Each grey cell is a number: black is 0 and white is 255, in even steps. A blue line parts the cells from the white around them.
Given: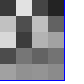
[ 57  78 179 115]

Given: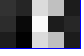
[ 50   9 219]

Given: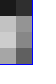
[ 26 148]

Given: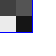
[64 21]

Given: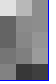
[225 139 149]

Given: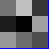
[117   2  78]

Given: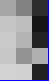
[167 190  36]

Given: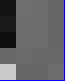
[ 19 108 110 105]

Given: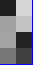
[ 31 195]
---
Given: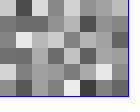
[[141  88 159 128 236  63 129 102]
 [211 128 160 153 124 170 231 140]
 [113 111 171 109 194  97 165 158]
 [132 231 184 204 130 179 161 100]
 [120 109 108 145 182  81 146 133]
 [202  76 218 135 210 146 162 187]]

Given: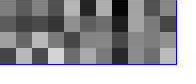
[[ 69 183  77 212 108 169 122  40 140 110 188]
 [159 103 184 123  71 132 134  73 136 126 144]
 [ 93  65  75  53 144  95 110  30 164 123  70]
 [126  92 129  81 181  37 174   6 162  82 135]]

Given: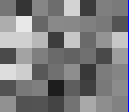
[[145  82  83  68 115 169 142 129]
 [ 82 121 127  29  93  63 120 140]
 [221 206  87 112 142  56 124 133]
 [ 74 163 126 105  98 111  72 158]
 [207 207 183  61 198 105 148 199]
 [173 231 103 137 135 128 121  83]
 [118  51 134 109 211  59 126 122]]

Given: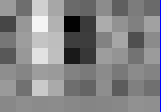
[[136 142 139 140 135 132 134 135 144 143]
 [153 113 202 170 110 100 141  92 128 111]
 [141 132 157 153 130 122 138 120 138 131]
 [ 87 152 226 191  25  55 156 148 114 155]
 [119 157 196 189  62  60 129 165  79 138]
 [ 70 150 244 177   2  58 172 146 128 161]
 [155 110 208 167 105 101 140  95 123 106]]

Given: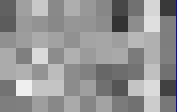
[[126 127 158 136 170 134 163 123 113 204 120]
 [115 239 196 196 140 159 112  85 196 219  65]
 [171 177 147 188 140 129 103 109 115 192 113]
 [171 127 218 140 176 155 166 169 123 176 127]
 [144 157 171 162 145 164 166 158 184 176 126]
 [ 92 154 147 136 150 148 140  51 141 223 127]
 [ 97 160 200 137 174 152 135  71 113 214  57]]

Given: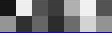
[[149  48 102  44 108 211 147]
 [ 22 238  82  60 176 240  83]]

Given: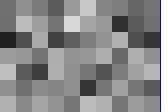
[[177 136 166 148 116 186 177 118 155 139]
 [142 112 137 133 142  53 116 162 118  89]
 [191  92  62 175 145 119  83 124 161 182]
 [156 150 115 174 147 151 174 105 175 142]
 [ 32  80 170  64  94 127 147 176  79  54]
 [110 188 157 115 216 165 153  49  93 114]
 [111 145 122  92 154 200 133 126 102 115]]

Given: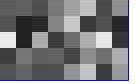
[[ 82 100  77  79 148 195  60 153]
 [ 62 119  94  98  69 141 111 173]
 [234  33 171  59 109 174 230  54]
 [ 83  34  42 133 200  57  81  39]
 [ 93  97  80 120 161 192  74 145]]
